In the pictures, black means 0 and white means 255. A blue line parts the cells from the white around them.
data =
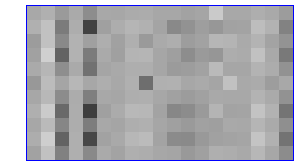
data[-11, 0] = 168
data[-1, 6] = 163
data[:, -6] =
[202, 151, 182, 150, 186, 165, 169, 180, 159, 161, 175]
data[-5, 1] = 184
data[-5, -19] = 167
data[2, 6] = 161
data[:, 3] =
[170, 173, 178, 178, 170, 183, 172, 173, 173, 175, 175]
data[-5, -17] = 140
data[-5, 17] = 170
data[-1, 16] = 183
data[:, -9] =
[167, 137, 174, 159, 155, 177, 161, 135, 160, 139, 165]
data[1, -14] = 160
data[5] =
[152, 188, 165, 183, 167, 174, 168, 176, 110, 176, 177, 167, 170, 165, 193, 169, 171, 157, 168]
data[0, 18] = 156
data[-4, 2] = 105
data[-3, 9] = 166
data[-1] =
[162, 193, 129, 175, 137, 170, 163, 175, 173, 167, 165, 153, 160, 175, 173, 169, 183, 167, 140]
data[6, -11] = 175
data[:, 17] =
[169, 178, 163, 169, 172, 157, 170, 178, 170, 177, 167]
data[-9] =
[156, 193, 137, 178, 160, 174, 161, 175, 154, 170, 174, 157, 162, 182, 180, 170, 179, 163, 147]
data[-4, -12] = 184
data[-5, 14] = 168
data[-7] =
[170, 182, 142, 170, 113, 165, 169, 174, 174, 166, 155, 157, 162, 186, 166, 166, 179, 172, 146]
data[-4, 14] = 163
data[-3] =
[167, 186, 134, 173, 125, 168, 165, 174, 176, 166, 160, 154, 161, 159, 169, 168, 181, 170, 143]
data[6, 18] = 146
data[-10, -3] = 189
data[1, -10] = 164

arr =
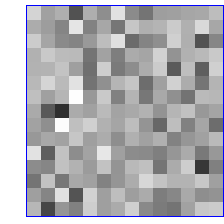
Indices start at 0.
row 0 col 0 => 212
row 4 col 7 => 141
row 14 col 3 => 129
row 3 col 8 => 165
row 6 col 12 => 186
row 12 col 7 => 172
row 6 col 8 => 119
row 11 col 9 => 117
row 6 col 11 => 115
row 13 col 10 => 135
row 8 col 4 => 208
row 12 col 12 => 199
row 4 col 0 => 178
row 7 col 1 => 89
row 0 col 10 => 160
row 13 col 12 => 142
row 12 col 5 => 130
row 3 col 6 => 126
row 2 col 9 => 143
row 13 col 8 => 171
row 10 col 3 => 141
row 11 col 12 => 55
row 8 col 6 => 165
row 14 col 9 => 123
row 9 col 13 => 186
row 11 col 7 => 185
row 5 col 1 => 213
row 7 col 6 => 163
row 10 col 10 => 150
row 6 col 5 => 201
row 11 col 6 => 148
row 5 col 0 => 184
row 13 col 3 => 84
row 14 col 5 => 159
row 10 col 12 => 121
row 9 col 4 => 159
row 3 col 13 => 201
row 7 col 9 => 147

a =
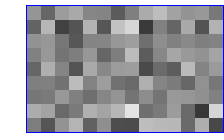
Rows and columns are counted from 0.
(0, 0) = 149
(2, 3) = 87
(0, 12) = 152
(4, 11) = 186
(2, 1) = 151
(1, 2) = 65
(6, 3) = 128
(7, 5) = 164
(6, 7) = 116
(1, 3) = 84
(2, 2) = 119
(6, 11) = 150
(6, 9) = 116
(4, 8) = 74
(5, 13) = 119
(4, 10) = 93
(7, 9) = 122
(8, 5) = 143
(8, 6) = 77
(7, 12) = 55
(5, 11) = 103
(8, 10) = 183
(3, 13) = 164
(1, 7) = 214
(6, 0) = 118
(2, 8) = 111
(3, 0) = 129
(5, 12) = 145
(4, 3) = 84
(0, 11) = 147
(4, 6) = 155
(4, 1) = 175

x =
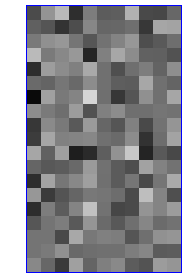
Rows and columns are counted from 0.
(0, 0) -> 75
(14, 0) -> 45
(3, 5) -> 128
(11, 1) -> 88
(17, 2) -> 144
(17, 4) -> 110
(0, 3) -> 46
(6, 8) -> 144
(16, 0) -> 116
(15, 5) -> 106
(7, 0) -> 141
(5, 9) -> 112
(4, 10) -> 142
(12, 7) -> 118
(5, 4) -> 140
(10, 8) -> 36
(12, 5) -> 112
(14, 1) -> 125
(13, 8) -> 190
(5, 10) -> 100
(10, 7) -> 199
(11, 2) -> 92
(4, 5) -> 112
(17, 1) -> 122
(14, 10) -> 156
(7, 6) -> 140
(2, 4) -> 86
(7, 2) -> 110
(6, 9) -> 112
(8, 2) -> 121
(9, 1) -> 166
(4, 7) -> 111
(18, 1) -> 103
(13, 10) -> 79
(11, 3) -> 105
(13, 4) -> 120

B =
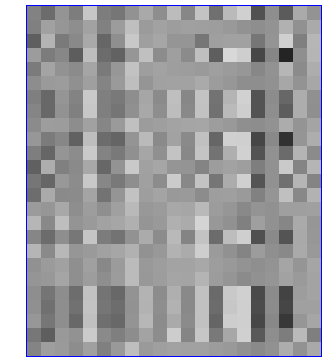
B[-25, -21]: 130
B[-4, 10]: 178
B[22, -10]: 139
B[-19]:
[127, 104, 149, 131, 201, 127, 121, 142, 166, 139, 191, 135, 195, 115, 180, 209, 83, 140, 103, 173, 144]
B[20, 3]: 109
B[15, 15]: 128
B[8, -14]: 192
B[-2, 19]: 186
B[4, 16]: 135
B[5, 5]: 132
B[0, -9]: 195
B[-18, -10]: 137
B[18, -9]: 168
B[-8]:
[181, 138, 184, 150, 154, 161, 166, 177, 146, 152, 178, 171, 206, 155, 145, 132, 156, 143, 137, 170, 153]
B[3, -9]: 191
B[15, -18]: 148
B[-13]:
[118, 102, 152, 140, 200, 135, 121, 142, 160, 140, 203, 136, 195, 118, 172, 208, 84, 145, 112, 181, 132]
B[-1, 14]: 153
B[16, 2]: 142
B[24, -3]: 173
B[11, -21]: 96
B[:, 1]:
[108, 161, 179, 124, 164, 154, 104, 104, 157, 123, 102, 173, 102, 170, 150, 137, 108, 138, 155, 152, 117, 112, 118, 94, 158]
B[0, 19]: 170
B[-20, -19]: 156
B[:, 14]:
[186, 153, 161, 216, 155, 151, 180, 186, 153, 208, 175, 162, 172, 159, 150, 145, 189, 145, 153, 149, 201, 199, 205, 167, 153]
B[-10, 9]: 153
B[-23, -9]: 118
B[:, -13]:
[169, 155, 159, 192, 158, 149, 166, 168, 156, 186, 166, 161, 160, 158, 152, 149, 171, 146, 153, 152, 179, 178, 183, 163, 154]
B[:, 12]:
[195, 159, 118, 191, 154, 170, 195, 194, 166, 192, 196, 132, 195, 140, 185, 212, 195, 206, 168, 180, 193, 193, 193, 198, 161]
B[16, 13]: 108
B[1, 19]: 145
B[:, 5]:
[125, 129, 102, 108, 122, 132, 127, 127, 134, 108, 131, 103, 135, 115, 143, 162, 124, 161, 136, 142, 116, 118, 111, 138, 128]
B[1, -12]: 162
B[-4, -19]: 142
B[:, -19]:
[148, 150, 122, 135, 146, 156, 149, 146, 156, 135, 149, 128, 152, 138, 168, 190, 142, 184, 161, 165, 141, 142, 142, 153, 154]
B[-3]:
[151, 118, 142, 104, 192, 111, 104, 148, 183, 140, 170, 139, 193, 101, 205, 207, 71, 136, 56, 150, 166]

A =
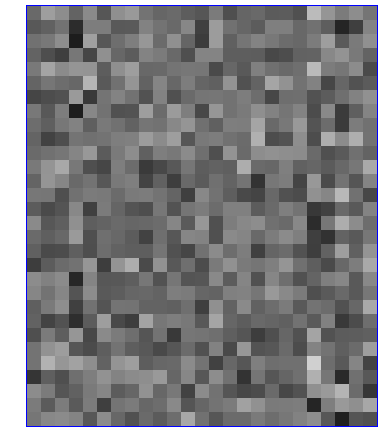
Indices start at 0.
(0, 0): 105
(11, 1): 148
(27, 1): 123
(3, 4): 70
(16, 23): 89
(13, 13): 114
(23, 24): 96
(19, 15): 133
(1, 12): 64
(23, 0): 79
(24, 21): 115
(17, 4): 78
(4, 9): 105
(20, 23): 89
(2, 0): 113
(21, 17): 109
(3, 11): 79
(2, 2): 141
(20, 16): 118
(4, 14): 103
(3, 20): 99
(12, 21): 75
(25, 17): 110
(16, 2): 104
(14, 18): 127
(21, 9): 99
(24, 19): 76
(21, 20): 115
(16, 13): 80
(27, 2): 85
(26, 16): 117
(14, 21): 65
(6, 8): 82
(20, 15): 130
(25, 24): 67
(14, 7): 84
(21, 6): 116
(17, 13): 139

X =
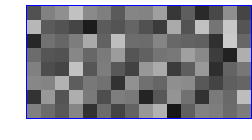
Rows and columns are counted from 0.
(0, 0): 81
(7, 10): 23
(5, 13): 68
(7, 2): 88
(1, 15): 85
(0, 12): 42
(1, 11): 83
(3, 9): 116
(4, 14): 100
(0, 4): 138
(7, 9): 178
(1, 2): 83
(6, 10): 148
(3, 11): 160
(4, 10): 59
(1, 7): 101
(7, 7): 99
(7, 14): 107
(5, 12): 88
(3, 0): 108
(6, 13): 122
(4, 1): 77
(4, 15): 119
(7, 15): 124
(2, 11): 99
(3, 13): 61
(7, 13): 125
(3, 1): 85
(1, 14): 199
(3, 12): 137
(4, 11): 94
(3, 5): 122
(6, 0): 51
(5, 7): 145

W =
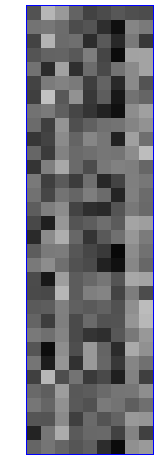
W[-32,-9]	82
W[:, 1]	[182, 119, 179, 99, 43, 123, 193, 122, 63, 67, 59, 127, 63, 70, 126, 31, 139, 122, 141, 24, 72, 93, 61, 111, 13, 29, 183, 94, 101, 84, 118, 117]
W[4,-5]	108
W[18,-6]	81
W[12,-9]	121
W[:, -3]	[87, 15, 40, 11, 115, 41, 24, 16, 115, 33, 116, 129, 67, 36, 84, 91, 112, 8, 16, 84, 67, 81, 83, 87, 43, 56, 31, 117, 115, 99, 65, 11]
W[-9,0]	121
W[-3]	[85, 84, 138, 63, 106, 83, 99, 153, 149]
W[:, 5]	[75, 46, 89, 69, 73, 99, 93, 34, 112, 118, 118, 120, 39, 107, 41, 110, 89, 57, 33, 118, 132, 98, 82, 46, 100, 102, 73, 106, 122, 83, 105, 44]
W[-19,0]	113
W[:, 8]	[76, 122, 56, 163, 163, 83, 101, 160, 146, 111, 189, 102, 119, 107, 105, 158, 123, 113, 103, 163, 76, 188, 184, 152, 145, 112, 63, 142, 111, 149, 64, 154]
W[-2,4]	104
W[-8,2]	142
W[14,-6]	67
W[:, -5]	[66, 84, 44, 126, 108, 62, 56, 52, 96, 134, 111, 76, 111, 126, 46, 93, 52, 70, 74, 104, 127, 90, 106, 52, 153, 153, 58, 92, 81, 106, 104, 95]
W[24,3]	78
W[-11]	[90, 93, 128, 96, 90, 98, 81, 143, 188]
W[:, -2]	[79, 133, 121, 162, 138, 138, 114, 141, 132, 160, 140, 126, 127, 128, 120, 164, 151, 140, 135, 168, 125, 143, 149, 120, 170, 133, 130, 118, 94, 153, 131, 144]
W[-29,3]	88
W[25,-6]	49
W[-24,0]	107
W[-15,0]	93
